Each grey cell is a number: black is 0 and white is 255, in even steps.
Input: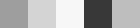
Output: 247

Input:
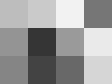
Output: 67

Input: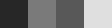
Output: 122

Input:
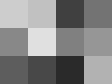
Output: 72

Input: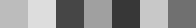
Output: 55

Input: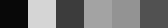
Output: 163
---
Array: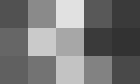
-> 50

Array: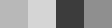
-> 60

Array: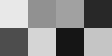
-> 21

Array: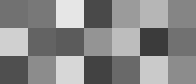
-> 59

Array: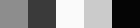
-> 5

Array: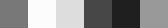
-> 31

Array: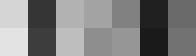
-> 26

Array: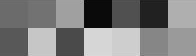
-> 10
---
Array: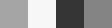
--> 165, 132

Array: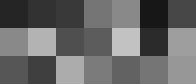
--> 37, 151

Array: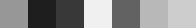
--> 151, 205

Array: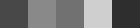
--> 72, 46

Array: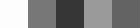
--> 253, 99

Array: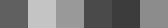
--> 96, 140

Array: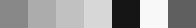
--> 136, 95

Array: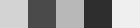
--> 211, 239
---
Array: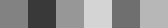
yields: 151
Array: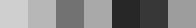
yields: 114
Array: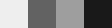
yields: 158
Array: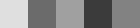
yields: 160
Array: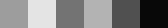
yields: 115
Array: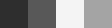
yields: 244
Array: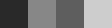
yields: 94
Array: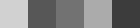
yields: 114
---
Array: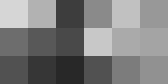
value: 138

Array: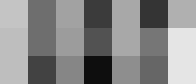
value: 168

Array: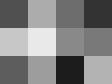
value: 172

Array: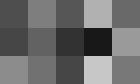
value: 86

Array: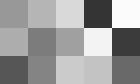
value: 217

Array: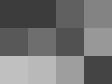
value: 60

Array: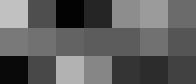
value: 141
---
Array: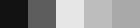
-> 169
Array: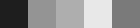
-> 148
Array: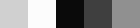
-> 144
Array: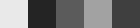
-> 91
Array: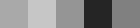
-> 149
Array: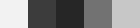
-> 114
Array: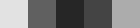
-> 96
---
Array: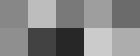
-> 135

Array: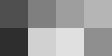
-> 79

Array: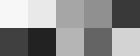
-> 247

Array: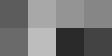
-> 92

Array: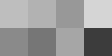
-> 190

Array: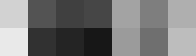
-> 210

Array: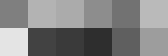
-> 127

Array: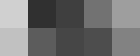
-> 208

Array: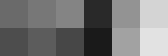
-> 106
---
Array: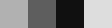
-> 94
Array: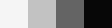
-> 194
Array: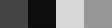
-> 13
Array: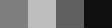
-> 189
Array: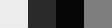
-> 42
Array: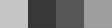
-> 55
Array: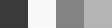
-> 248
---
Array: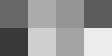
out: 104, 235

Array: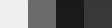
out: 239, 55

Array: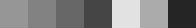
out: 150, 37

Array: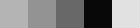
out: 180, 225

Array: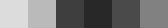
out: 220, 129

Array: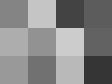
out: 132, 53
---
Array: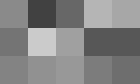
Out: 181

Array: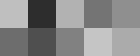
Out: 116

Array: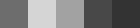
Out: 72

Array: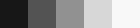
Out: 215

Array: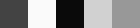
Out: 209

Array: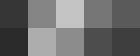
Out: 118

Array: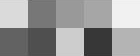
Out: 166

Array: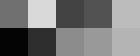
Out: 82
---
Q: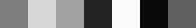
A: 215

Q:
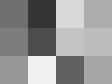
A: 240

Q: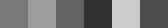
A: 156

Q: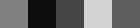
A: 15

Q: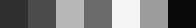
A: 75

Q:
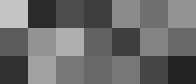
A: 161
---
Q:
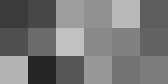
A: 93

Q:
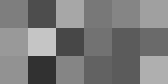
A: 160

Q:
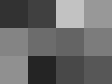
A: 152

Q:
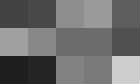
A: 94

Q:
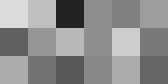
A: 157

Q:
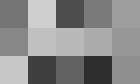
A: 158

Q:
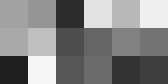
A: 239

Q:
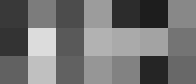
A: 136
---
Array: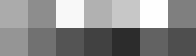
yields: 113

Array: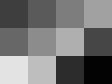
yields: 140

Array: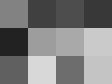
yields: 157

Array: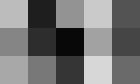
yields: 45

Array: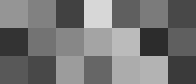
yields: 115

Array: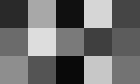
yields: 221

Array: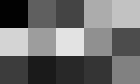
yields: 157

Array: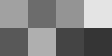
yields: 175
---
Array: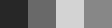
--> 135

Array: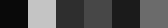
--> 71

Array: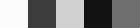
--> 18

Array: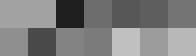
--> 109

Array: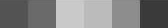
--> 187

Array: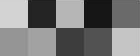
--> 22

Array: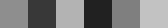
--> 33

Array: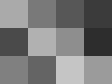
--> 59

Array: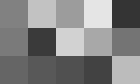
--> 229
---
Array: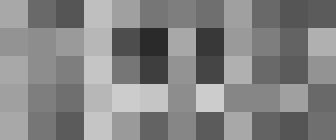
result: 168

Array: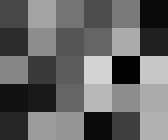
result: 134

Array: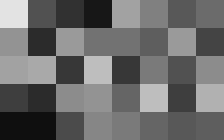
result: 162

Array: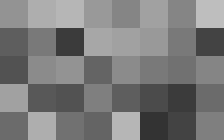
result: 82

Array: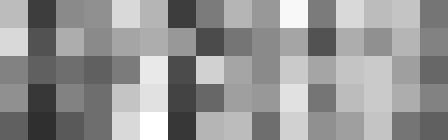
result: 130
